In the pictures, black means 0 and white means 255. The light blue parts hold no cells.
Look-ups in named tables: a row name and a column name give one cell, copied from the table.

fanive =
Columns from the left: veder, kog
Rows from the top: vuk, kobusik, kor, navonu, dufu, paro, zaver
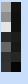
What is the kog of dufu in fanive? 24
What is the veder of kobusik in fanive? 142
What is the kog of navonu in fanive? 28
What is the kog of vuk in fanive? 18
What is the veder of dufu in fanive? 102
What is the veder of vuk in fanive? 171
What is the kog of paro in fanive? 38
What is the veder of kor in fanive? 228
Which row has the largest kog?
paro

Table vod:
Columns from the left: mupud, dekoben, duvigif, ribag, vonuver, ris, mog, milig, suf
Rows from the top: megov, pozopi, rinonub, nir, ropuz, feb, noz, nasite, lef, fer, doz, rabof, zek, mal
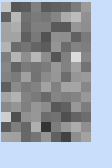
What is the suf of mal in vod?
162
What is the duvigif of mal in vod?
104
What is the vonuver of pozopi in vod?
118
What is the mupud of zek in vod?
91
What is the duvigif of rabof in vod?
145
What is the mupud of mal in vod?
162
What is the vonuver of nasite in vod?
139
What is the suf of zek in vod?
143
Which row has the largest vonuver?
lef

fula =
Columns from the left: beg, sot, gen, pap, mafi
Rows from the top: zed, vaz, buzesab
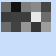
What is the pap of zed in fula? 137
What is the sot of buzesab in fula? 66
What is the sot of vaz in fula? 63
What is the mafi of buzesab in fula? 157
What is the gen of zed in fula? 125
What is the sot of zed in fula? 17

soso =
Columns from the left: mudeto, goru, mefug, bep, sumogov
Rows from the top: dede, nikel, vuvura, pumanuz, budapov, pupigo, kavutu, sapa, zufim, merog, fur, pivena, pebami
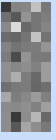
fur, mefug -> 144
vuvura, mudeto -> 137
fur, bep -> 130
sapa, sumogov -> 156
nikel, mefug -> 147
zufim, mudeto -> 111
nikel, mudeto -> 111
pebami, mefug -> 166
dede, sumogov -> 120
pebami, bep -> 141
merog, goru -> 125
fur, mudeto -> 139
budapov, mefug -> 123
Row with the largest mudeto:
merog

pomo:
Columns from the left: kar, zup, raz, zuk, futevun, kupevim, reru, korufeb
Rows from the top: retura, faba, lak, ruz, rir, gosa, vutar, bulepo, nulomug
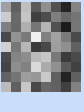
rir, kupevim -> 158
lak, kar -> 127
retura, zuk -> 90
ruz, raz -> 122
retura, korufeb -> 132
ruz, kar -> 73
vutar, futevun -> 171
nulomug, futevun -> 104
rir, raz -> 182
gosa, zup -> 132
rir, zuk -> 58
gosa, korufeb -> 74
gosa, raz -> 141
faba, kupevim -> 126
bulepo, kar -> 97
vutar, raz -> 129
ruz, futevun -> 129

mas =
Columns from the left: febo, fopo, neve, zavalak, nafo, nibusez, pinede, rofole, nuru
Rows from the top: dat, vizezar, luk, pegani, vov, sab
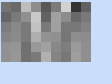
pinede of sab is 120
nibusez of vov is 136
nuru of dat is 97
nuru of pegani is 140
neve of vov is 112
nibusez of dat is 123
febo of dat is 116
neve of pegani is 122

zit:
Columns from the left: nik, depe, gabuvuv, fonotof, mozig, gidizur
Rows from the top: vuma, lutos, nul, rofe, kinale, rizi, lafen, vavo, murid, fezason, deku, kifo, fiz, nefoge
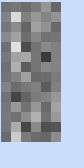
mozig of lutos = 132
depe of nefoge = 203
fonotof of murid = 129
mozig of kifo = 113
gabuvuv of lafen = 93
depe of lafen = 175
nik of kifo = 121
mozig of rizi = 58
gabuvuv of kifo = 141
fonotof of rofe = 135
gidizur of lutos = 147
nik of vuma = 114
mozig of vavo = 108
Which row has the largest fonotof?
kifo

